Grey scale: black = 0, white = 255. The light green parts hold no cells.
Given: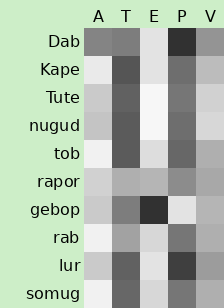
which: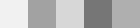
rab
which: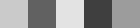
lur
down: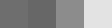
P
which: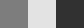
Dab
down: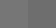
P
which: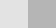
gebop
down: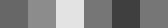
P

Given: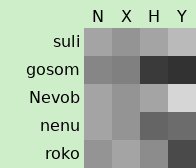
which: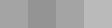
suli
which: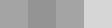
Nevob
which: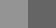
nenu

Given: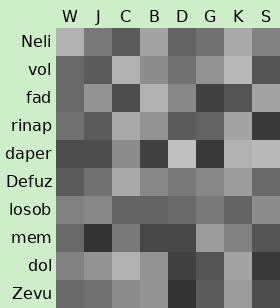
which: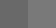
losob
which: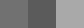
rinap
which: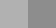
vol
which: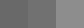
Zevu
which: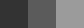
Zevu
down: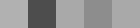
C
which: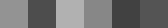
fad

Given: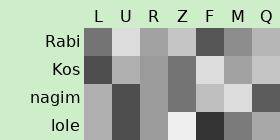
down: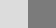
M
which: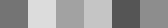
Rabi
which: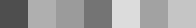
Kos
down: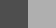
L
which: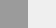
lole
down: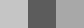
Q
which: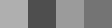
nagim

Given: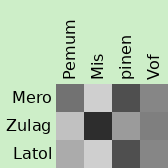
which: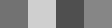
Mero
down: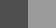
pinen
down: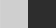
Mis

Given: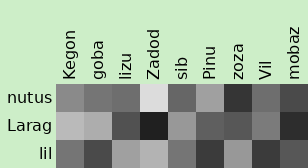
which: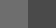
nutus
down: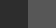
mobaz
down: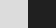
Zadod
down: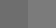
Vil

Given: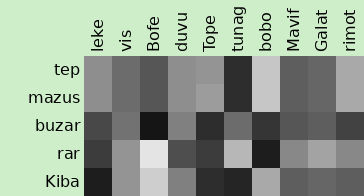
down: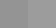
Tope
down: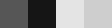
Bofe
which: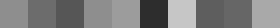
mazus
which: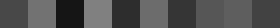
buzar

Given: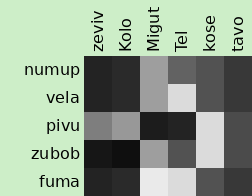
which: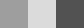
vela
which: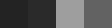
numup
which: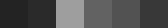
numup
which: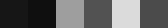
zubob
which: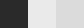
fuma

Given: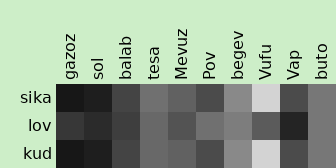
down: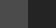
Vap
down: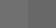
tesa
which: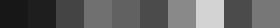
sika
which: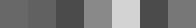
kud

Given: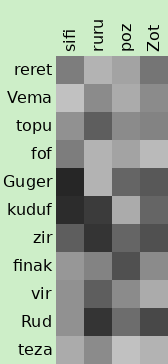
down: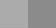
poz
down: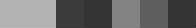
ruru
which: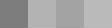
fof
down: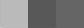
Zot
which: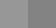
finak
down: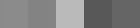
Zot
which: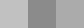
Vema

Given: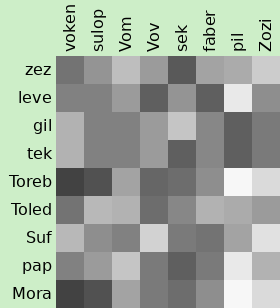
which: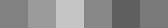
gil
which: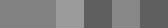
tek
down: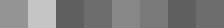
sek
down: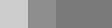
Zozi
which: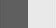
leve
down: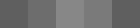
sek
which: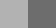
Toled

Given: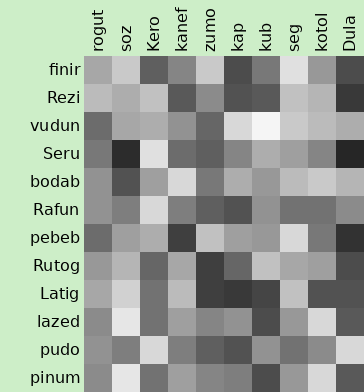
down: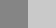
kotol
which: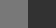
pebeb
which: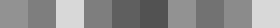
pudo
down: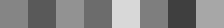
kanef
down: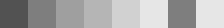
soz
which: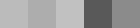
Rezi
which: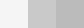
vudun

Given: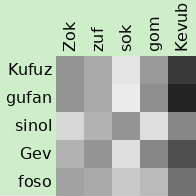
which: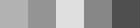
Gev
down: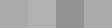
zuf
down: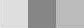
gom
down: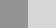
Zok
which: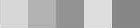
sinol
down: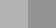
zuf
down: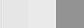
sok

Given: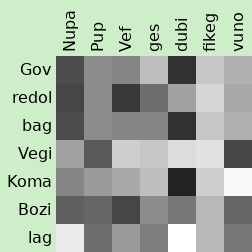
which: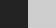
Koma
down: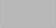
fikeg
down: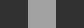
dubi
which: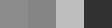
Gov

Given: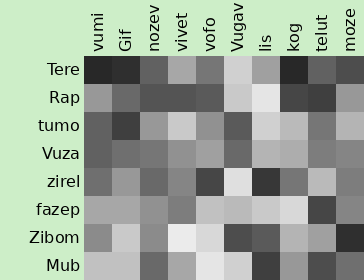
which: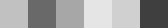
Mub
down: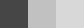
vofo
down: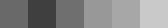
Gif

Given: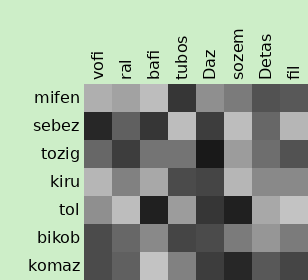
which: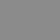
kiru
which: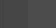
bikob

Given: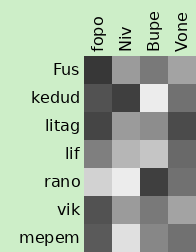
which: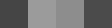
litag
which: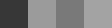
Fus
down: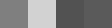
fopo
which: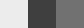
rano
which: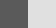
mepem
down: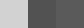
fopo

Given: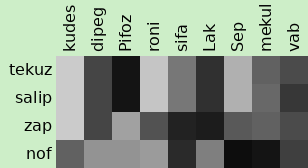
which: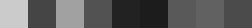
zap
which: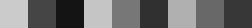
salip
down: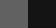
mekul
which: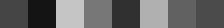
tekuz
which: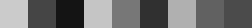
tekuz
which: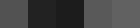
zap

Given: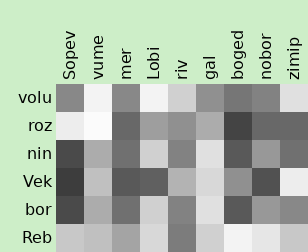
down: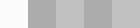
vume
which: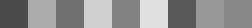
bor
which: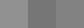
volu
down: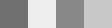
zimip
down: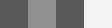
boged

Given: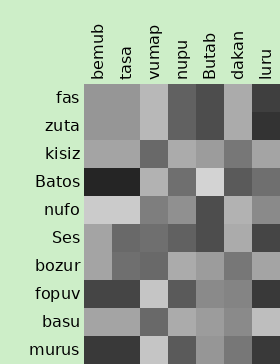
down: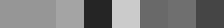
tasa
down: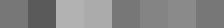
dakan
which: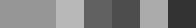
zuta
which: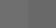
bozur

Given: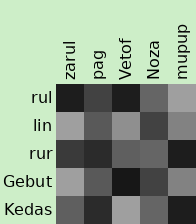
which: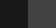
Gebut
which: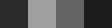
Kedas
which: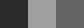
Kedas
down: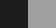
zarul
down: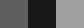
Vetof
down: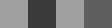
zarul

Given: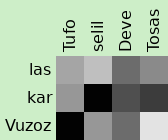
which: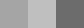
las
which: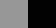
kar
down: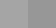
Tufo
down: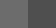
Deve

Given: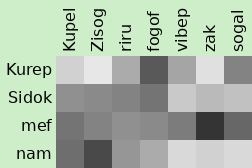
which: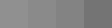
Sidok
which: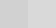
nam
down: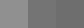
Kupel

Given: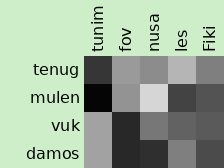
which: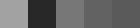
vuk
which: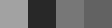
vuk

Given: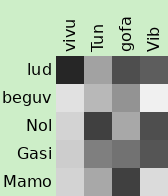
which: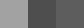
lud
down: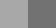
gofa
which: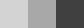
Mamo
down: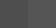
Vib
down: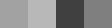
Tun

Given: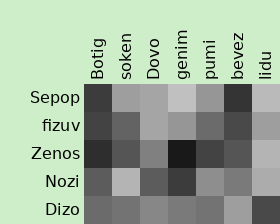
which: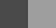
fizuv
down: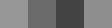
pumi

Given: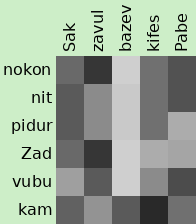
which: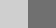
nokon
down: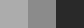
kifes
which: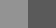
kam
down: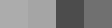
Pabe
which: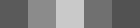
nit
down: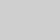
bazev

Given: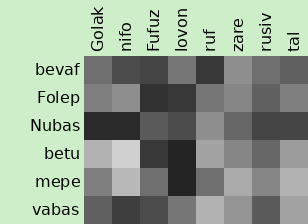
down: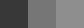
ruf
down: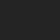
lovon
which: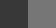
Folep
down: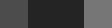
lovon
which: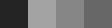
betu

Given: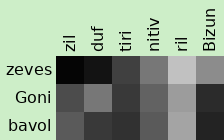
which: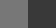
Goni
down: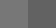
nitiv
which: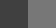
zeves
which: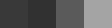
bavol

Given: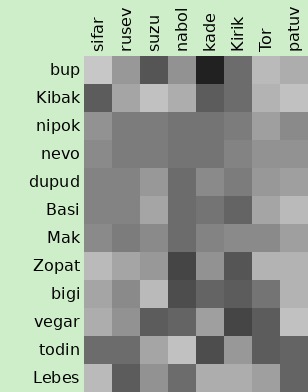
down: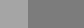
rusev
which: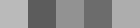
Lebes

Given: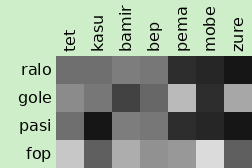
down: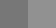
bep
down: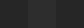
mobe

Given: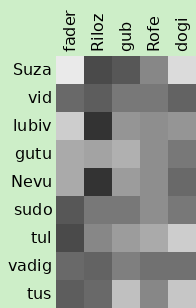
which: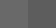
vid
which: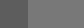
vid
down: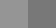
dogi
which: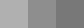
gutu
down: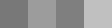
gub
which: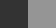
lubiv

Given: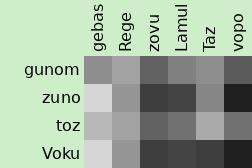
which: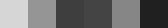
zuno
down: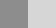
gebas
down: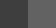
zovu
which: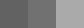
toz
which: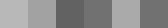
toz
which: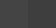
Voku

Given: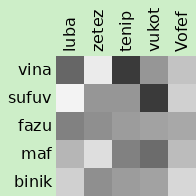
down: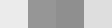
zetez
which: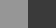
sufuv
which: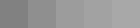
fazu
